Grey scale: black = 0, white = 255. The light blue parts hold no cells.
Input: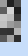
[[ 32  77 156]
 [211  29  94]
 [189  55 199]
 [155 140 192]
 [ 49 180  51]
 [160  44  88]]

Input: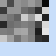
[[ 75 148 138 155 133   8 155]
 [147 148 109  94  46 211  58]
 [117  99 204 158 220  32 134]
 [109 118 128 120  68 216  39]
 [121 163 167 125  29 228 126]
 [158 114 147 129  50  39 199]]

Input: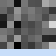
[[120  13 118  81  79 168 148 113]
 [ 75 148 111 122 101  91  55 104]
 [ 96 136  90 115 106  76 112  37]
 [146  13  82  72  90 129 214  23]
 [106  66  97  83  93 110 108 117]
 [ 77 155  81 100 112  39  36 131]
 [145   1  77  56  90 119 193  69]]

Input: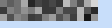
[[ 94 112 168  38  69  56  71  53 187 126  76 170 214 121]
 [129 112 145 122 166  56  57 124  72  71 183  84  41  59]
 [ 81 134 119  59  68 127 156  82 119  62 181  21 149 163]]

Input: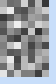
[[108 115 208  84 184  55 166]
 [235  90  80 136 170 203 199]
 [ 91 140  99 161 152 125  58]
 [182 239 171 138 209 188 104]
 [145 118  66 200  51 134  84]
 [ 86  62 156 113 142 172 143]
 [191 233 143  70 122  74 127]
 [ 88  96 138  90 157 177 138]
 [233  70 185  89 183 156 173]
 [200  86 186 202 147  83 111]
 [118 196 125 126  62 175 228]]

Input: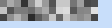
[[170 144  52 144 206 154  84 200 200 117 159  73  80 124]
 [ 84 124 123 108 146 170 104 214 220  88 133 136 223 194]
 [144 179 141  43  93 127 197 103 199 155 139 154  69  68]]

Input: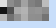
[[140 124 162 129 120 188 223]
 [ 81 171 179 146 149 139  19]
 [114 143 174 143 142 116 185]]

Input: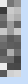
[[118 148 236]
 [202 190  60]
 [192 174 115]
 [154  99  98]
 [156 200 200]
 [ 90 104 120]
 [ 95  91 105]
 [173 109  89]
 [105  66 109]
 [ 74  72 236]
 [208 215  89]]
